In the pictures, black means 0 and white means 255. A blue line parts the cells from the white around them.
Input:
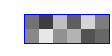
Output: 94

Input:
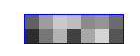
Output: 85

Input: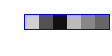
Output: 102

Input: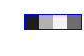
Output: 177

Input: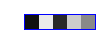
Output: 137

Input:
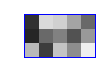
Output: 60

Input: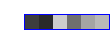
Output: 111

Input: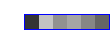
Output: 134

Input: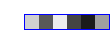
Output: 89
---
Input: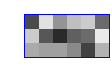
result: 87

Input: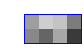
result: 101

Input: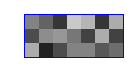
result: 141

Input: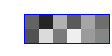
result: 219

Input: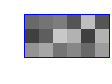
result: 94

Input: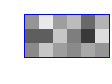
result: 94
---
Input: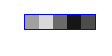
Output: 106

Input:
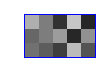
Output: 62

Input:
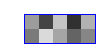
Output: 165

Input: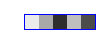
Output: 46

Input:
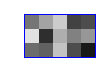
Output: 195

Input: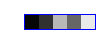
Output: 184

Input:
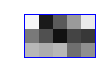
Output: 183

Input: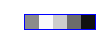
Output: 205

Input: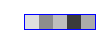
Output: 190

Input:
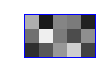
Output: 152
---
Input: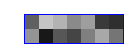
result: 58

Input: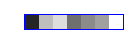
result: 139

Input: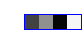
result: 144

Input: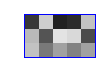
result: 55

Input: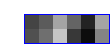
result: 56

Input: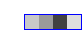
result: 200

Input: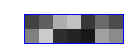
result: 46

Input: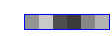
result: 135
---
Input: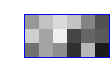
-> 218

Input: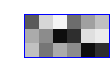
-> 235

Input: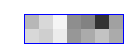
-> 236

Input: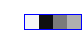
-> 175

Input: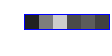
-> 125

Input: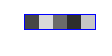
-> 198

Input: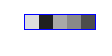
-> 168
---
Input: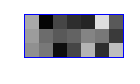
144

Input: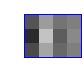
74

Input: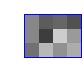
113

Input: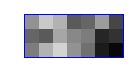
124

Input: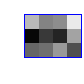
102

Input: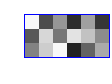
130

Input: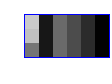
117

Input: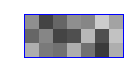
174

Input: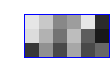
55
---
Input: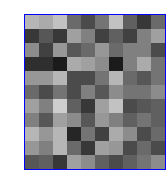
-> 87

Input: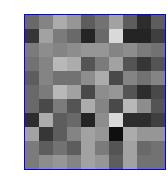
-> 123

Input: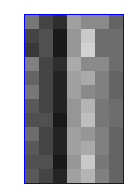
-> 89

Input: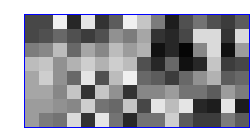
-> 156

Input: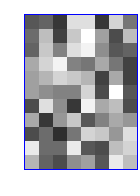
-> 181
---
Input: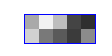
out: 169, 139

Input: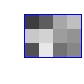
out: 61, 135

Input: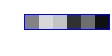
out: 131, 16

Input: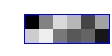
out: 1, 23

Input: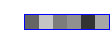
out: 101, 166

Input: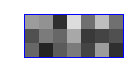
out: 156, 47

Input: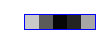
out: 201, 166
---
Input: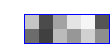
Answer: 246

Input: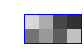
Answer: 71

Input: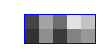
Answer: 226

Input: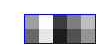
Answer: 126

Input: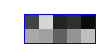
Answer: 47

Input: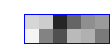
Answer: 143

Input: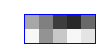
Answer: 41

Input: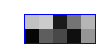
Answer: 116

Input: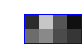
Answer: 85

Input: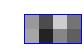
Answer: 205
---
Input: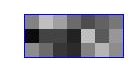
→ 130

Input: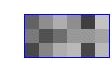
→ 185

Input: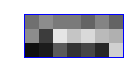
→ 70

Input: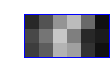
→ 160

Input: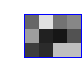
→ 43

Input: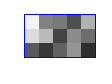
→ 98

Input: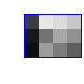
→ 156

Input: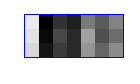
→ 150
